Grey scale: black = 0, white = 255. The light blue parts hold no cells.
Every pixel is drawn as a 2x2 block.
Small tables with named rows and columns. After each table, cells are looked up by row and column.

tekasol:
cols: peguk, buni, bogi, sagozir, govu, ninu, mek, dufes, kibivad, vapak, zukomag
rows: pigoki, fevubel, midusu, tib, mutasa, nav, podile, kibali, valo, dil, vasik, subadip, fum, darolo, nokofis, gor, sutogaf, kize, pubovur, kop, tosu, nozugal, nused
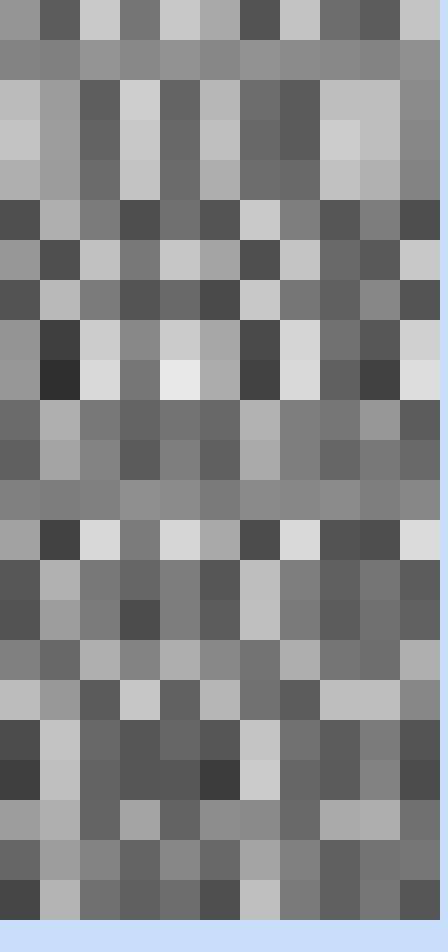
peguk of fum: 128
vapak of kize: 189
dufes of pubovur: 113
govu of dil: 232
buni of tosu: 175
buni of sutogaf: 104
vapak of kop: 129

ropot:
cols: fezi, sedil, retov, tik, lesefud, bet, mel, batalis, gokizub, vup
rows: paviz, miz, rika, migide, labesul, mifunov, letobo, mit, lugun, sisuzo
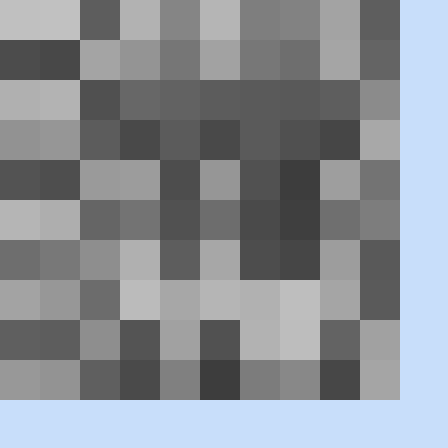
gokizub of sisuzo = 71
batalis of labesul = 61
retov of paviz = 93
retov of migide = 92
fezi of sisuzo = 152
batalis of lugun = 189
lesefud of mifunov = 81
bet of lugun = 81
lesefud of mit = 167
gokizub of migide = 70
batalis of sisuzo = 136
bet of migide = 73
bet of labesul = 150
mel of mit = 177
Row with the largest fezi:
paviz

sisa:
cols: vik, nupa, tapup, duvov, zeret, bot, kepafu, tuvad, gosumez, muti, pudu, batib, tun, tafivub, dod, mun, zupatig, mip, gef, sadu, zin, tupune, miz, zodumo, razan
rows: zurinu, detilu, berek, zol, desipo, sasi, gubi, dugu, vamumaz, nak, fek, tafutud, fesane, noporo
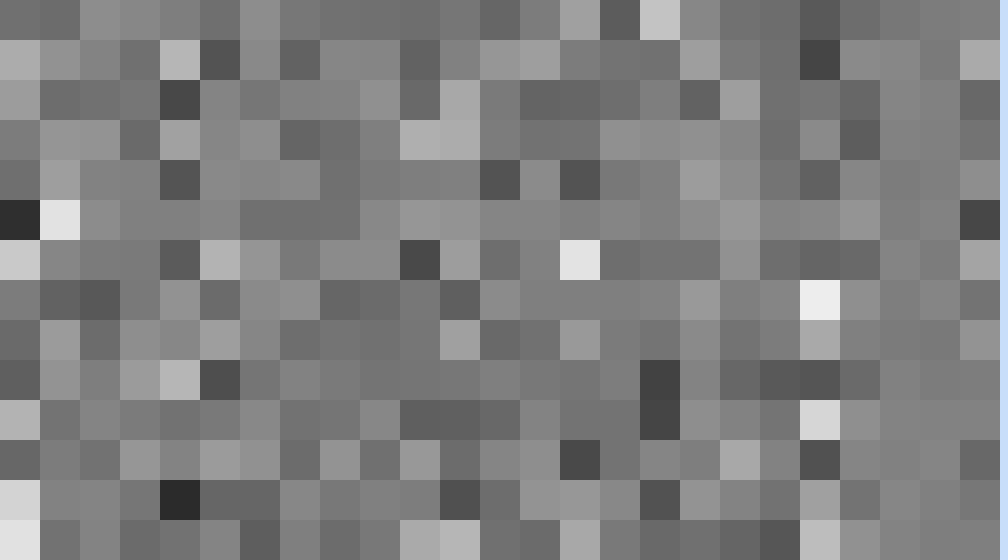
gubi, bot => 179
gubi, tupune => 105
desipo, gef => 140
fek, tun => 104
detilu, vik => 172
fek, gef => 130
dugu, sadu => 133
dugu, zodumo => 133
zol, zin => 138
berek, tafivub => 100
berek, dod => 102
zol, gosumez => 110
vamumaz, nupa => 155
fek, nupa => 115
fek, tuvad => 114
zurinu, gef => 113
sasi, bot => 133
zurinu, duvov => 135

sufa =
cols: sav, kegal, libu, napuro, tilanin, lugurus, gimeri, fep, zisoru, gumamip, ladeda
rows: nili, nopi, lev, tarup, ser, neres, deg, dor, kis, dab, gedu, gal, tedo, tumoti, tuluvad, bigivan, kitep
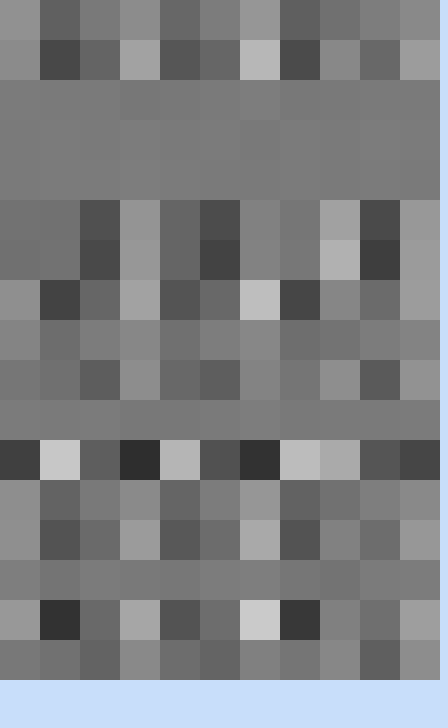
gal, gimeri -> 50
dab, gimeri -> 131
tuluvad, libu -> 123
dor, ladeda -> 156
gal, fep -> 188
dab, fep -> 117
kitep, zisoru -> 135
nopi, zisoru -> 136
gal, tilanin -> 181
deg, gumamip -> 62
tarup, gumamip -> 124
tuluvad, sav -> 126
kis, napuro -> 135
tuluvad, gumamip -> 123
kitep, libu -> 99
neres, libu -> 80
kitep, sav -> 120

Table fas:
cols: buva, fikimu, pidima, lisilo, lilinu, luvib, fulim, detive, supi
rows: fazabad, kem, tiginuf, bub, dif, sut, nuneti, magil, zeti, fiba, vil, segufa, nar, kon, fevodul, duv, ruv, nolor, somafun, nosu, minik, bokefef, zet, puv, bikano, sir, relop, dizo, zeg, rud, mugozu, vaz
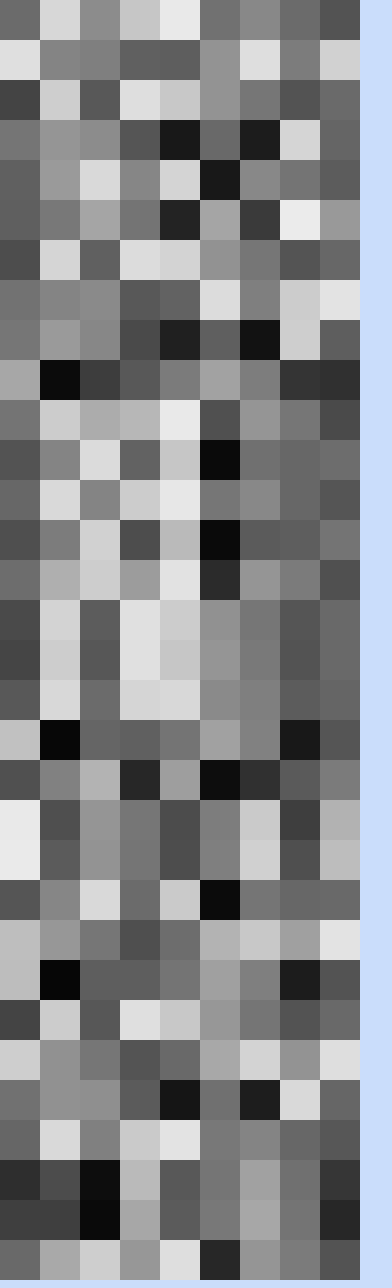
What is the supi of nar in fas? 86
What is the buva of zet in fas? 85
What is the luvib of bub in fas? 105
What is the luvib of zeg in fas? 120
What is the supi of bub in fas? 100
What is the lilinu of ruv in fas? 198
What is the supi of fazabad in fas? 83
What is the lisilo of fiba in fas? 88
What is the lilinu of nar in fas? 231
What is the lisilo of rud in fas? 186

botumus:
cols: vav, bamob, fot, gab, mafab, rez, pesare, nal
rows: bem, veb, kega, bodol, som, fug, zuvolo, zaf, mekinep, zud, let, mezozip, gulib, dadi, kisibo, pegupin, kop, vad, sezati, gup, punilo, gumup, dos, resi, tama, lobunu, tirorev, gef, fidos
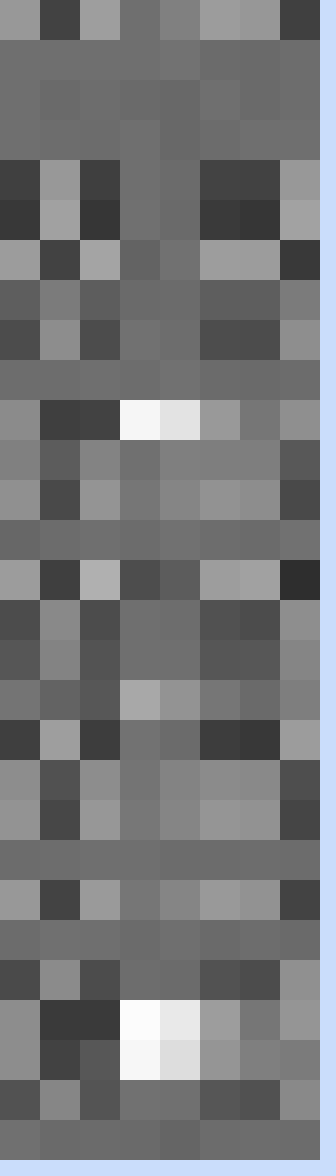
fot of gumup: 110
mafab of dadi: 113
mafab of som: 107
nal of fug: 162
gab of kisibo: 77
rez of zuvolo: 157
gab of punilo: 119
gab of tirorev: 247
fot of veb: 110
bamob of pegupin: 137
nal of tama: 144
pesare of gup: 137
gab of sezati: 114
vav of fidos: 112
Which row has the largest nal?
fug

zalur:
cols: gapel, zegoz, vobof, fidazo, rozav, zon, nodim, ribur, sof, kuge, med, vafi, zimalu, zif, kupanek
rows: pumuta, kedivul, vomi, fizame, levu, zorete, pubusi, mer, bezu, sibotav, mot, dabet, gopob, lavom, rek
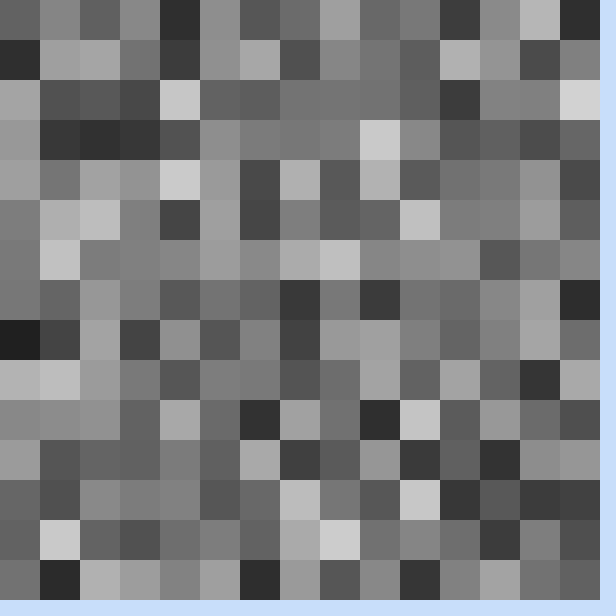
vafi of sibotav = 163
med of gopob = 199
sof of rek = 86
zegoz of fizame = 56
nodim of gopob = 104
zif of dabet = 141
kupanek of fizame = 102
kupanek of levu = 74
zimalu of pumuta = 138
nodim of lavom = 98
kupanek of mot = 79
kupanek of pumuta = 47
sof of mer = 120
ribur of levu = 176
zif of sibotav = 53

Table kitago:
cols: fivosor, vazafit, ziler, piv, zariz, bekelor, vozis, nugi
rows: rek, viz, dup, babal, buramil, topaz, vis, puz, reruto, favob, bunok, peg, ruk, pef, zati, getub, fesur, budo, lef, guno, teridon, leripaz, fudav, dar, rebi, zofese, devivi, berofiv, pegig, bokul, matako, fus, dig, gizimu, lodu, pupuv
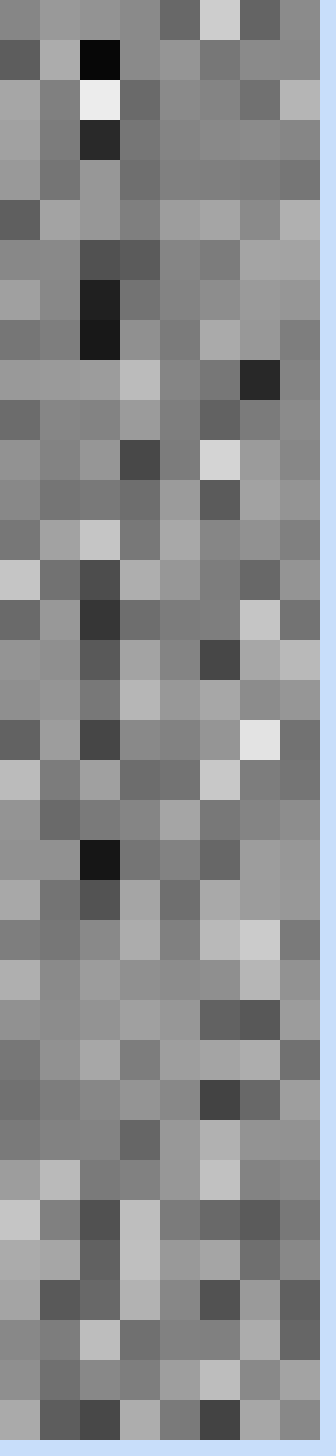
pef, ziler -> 197
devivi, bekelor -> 164
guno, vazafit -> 124
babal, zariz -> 132
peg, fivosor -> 146
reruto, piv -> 144
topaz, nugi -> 176
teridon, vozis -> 132
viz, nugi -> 137
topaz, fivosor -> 95
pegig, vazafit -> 130
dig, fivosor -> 164
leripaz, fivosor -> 145
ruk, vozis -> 162
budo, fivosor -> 143
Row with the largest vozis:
lef

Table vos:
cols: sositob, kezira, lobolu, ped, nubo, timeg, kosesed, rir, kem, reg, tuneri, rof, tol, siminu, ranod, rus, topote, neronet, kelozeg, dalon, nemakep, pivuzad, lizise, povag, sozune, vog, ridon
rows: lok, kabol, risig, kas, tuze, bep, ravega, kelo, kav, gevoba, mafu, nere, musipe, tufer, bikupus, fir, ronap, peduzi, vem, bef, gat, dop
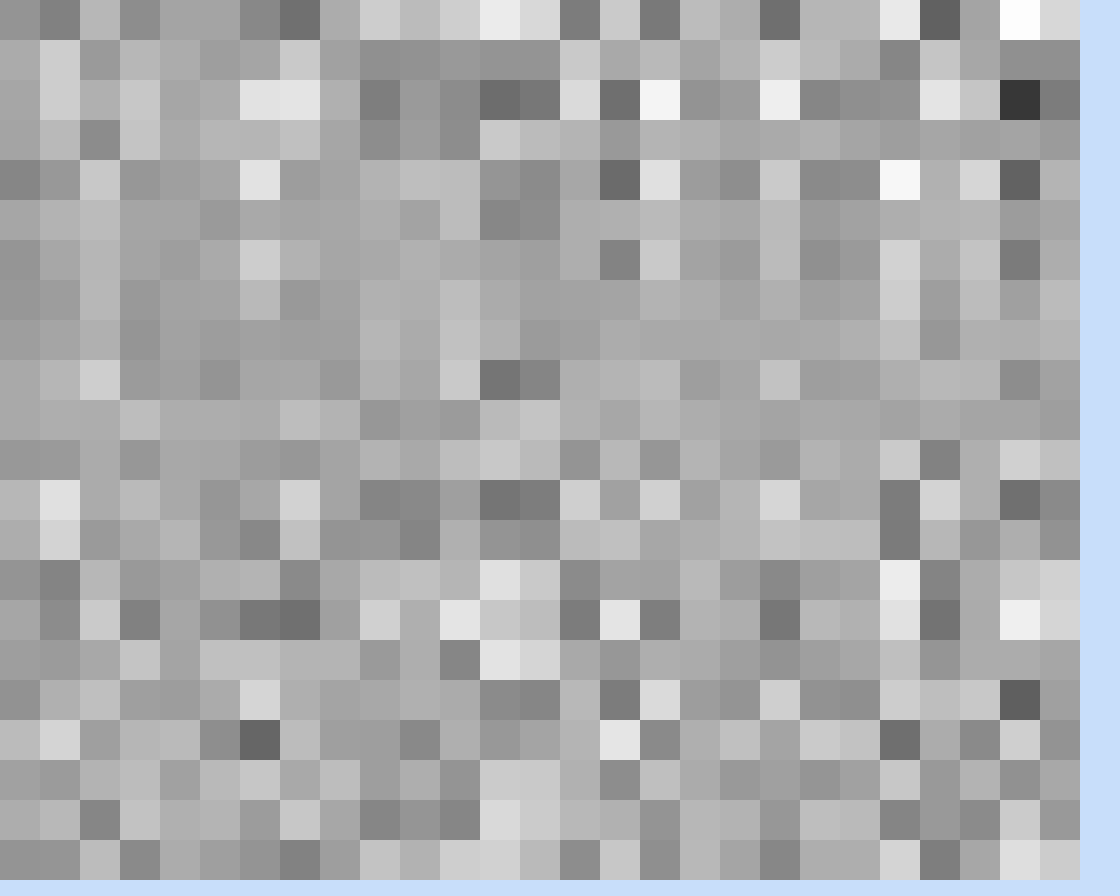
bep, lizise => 174
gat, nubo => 176
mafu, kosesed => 171
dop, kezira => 149
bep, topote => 186
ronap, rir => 180
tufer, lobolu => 154
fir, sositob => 166
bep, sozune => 181
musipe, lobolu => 171
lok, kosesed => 136
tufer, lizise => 123
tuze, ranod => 167
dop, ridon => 204
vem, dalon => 164
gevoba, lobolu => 206
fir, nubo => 166
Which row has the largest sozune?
tuze

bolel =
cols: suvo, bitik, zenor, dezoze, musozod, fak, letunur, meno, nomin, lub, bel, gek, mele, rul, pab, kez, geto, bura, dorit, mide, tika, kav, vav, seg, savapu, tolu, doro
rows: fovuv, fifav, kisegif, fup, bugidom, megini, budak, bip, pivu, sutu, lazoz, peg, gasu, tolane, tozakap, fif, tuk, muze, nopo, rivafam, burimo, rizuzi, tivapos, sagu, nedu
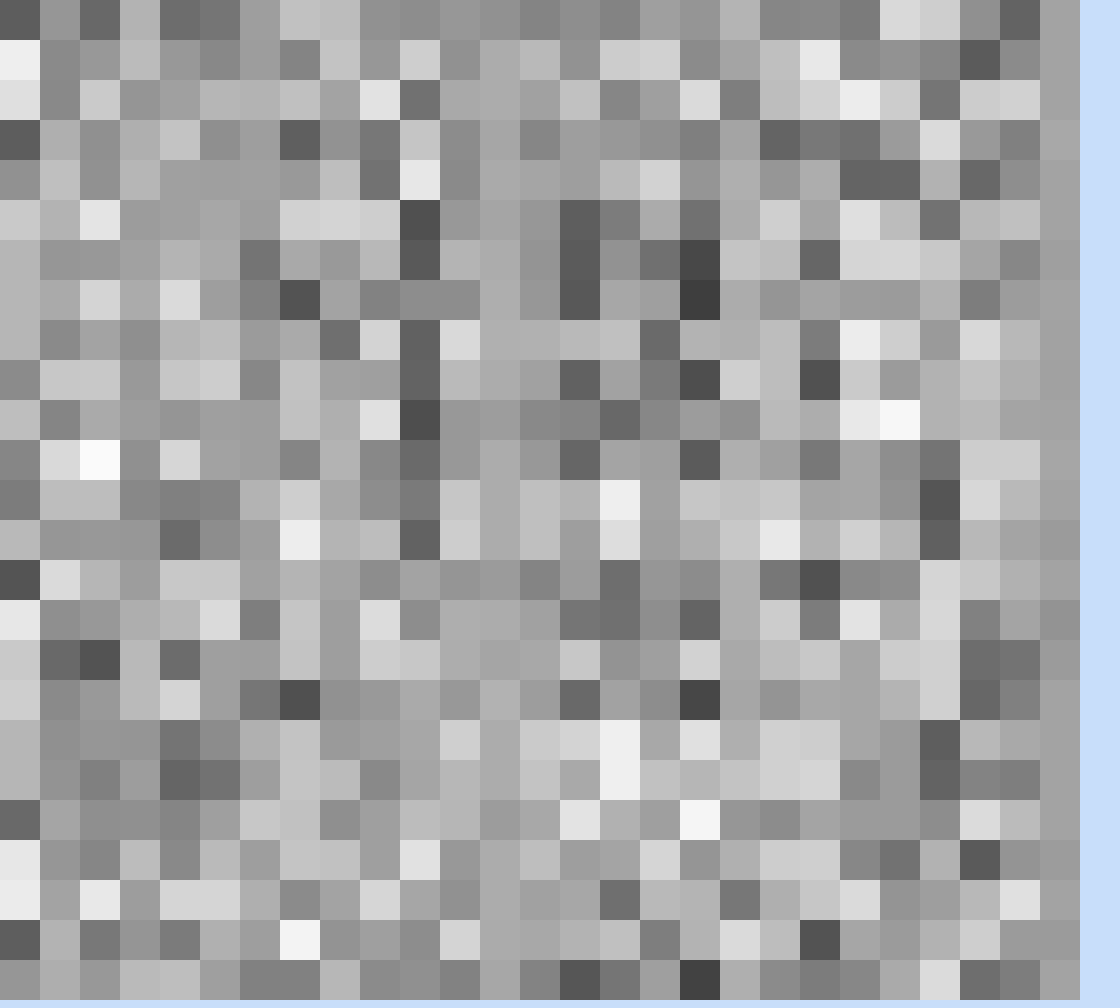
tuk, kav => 166
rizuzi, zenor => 134
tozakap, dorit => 175
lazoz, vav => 247
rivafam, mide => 208
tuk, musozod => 108
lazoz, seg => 178
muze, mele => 178
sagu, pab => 179
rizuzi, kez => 164
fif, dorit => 175
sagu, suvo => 94
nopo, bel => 167
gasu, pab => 180
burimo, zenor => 143
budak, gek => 180
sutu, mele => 172
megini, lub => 206
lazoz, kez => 104
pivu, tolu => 184

